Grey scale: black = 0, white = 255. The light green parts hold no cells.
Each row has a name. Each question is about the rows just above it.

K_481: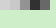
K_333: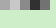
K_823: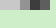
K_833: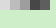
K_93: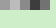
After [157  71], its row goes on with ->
[94]
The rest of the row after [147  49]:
[104]
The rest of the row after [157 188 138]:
[ 61 114]
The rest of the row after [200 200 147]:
[61 94]
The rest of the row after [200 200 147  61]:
[94]
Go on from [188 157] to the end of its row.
[71 94]

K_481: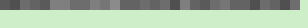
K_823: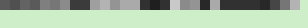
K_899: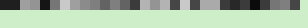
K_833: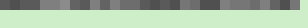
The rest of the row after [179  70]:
[201  70 170 170  59  40  59  11  59 118 127  70]
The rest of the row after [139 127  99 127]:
[ 99  59 179 148 179  70 201  70 170 170  59  40  59  11  59 118 127  70]
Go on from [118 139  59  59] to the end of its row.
[159 179 148 170 170  49  31  49 201 139 148  40 170  49  49  49  49  40
  70 118 179]
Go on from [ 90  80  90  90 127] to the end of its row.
[127 139  99  90 127  99 127 109 109  90  80  90  80 118 109  80  80 127
 118 118 109 127  99  80 118]
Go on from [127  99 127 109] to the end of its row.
[109  90  80  90  80 118 109  80  80 127 118 118 109 127  99  80 118]

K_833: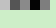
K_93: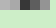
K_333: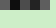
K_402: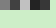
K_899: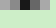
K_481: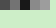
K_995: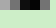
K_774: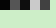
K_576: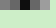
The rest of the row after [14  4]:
[115]
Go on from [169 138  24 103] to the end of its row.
[169]
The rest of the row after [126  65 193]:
[35 55]
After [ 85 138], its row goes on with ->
[  4 126]
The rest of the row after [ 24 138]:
[157]
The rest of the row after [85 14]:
[202  65]
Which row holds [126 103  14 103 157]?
K_576

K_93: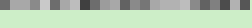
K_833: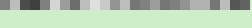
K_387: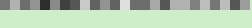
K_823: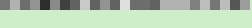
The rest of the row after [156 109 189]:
[223 201 147 189 118 128 156 118 128 147 178 178 118 189  86  98]
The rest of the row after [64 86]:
[201  98 147  98 223 109 109 168  86 178 178 128 189 118 189  86 156]
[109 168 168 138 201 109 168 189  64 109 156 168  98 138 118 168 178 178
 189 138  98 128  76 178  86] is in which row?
K_93
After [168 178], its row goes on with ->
[178 189 138  98 128  76 178  86]
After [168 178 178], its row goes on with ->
[189 138  98 128  76 178  86]
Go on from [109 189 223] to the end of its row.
[201 147 189 118 128 156 118 128 147 178 178 118 189  86  98]
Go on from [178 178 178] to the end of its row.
[128 189 118 189  86 156]

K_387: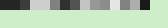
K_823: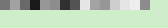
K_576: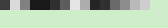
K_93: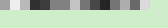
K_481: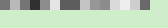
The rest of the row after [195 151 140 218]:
[238 206 105]
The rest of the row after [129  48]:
[ 83 195 151 140 229 129 173  25]

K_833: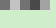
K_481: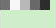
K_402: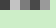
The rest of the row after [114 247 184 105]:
[45]
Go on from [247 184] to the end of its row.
[105  45]
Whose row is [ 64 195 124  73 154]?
K_402
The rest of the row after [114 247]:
[184 105  45]
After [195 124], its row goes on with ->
[ 73 154]

